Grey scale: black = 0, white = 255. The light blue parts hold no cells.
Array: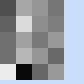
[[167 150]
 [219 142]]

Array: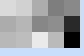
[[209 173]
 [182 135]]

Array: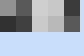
[[ 89 207]
 [ 64 202]]

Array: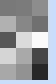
[[123 141]
 [135 112]]

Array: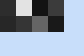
[[227  19]
 [ 53 101]]

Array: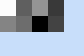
[[ 95 148]
 [109   1]]

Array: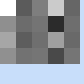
[[ 91 126]
 [108 116]]

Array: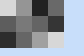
[[149  34]
 [121 100]]

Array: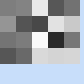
[[131 233]
 [ 84  72]]
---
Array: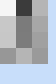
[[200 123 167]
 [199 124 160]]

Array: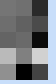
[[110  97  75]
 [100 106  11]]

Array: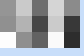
[[144 179  70]
 [253 143  98]]

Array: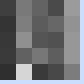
[[ 52 125  92]
 [ 56 143  85]]

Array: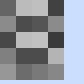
[[140  77  86]
 [ 72 189 193]]

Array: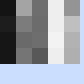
[[ 30 123 108]
 [ 22 106 110]]

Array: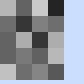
[[111  54 127]
 [ 98 173  55]]
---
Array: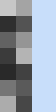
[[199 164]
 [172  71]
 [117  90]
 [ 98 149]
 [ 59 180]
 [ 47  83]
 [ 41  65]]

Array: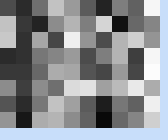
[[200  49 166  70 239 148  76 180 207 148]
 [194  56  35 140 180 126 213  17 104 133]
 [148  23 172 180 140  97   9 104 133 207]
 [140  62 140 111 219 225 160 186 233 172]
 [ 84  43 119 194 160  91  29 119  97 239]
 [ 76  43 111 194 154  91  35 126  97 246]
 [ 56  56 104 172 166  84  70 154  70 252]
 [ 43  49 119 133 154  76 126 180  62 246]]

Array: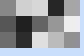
[[136 207 215  38 165]
 [108  44 222 186 144]
 [ 86  32 100 151 238]]

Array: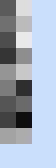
[[163 171]
 [149 200]
 [124  45]
 [112 186]
 [ 91 221]
 [ 84 105]
 [ 77 233]
 [ 65  14]
 [ 53 142]]

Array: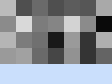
[[187  78 105  78  92  86 168]
 [181 124 112  24 153  52 175]
 [153 161 105  70 146  52  99]
 [139 217 124 132 210 139  10]]

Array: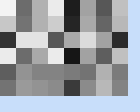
[[243 108 177 235  29 162  87 192]
 [235 108 169 235  22 162  94 192]
 [199 115 177 205  37 169 101 184]
 [115 154 147 139  58 139 184 131]
 [ 94 147 131 131 123 115 177 123]
 [ 51 227 227  87 169 219 162  43]]

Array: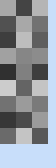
[[204 100 196]
 [168  68 181]
 [161 134 140]
 [114 155 122]
 [106 196  88]
 [ 81 168 114]
 [ 62 189  94]
 [ 55  75 155]
 [ 48 128  62]]
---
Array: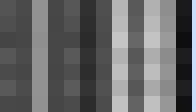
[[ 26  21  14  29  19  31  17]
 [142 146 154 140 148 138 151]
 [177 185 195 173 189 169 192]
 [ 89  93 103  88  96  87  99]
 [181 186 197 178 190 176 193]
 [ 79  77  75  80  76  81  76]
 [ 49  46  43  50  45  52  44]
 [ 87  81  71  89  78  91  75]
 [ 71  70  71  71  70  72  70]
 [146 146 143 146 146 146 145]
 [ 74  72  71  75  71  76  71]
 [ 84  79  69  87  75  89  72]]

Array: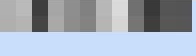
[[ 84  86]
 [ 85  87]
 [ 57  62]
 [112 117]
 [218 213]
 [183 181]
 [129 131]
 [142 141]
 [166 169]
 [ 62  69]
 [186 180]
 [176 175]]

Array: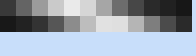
[[ 23  42]
 [ 33  75]
 [ 42 126]
 [ 71 181]
 [109 223]
 [166 225]
 [214 189]
 [234 140]
 [202  86]
 [155  51]
 [100  34]
 [ 57  24]]

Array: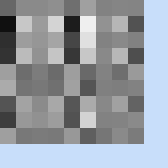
[[132  82 129  78 154 130  99 138 123]
 [133 182 137 183 110 126 161 131 138]
 [130 146 130 137 130 128 136 130 118]
 [160 239 224 199 105  85 171 211  95]
 [111  28  70  55 158 161  86  82 152]
 [143 212 165 197 107 112 168 157 121]
 [138 155 150 146 124 120 139 145 123]
 [138 199 157 187 109 116 163 152 120]
 [103  16  47  51 159 171  84  61 159]]

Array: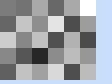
[[255 157  75 151 188]
 [169  77 178 188  78]
 [104 228  80 140 217]
 [169 142 193  39 161]
 [115 197 135  86 194]
 [124 102 205 136  96]]

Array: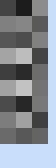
[[140  89 129  68 109 115 120  63 100]
 [ 28 134  77 189  42 194  39 161  88]
 [ 68 128  86 164  62 162  75 125 106]]

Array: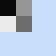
[[150 109]
 [ 10 235]]
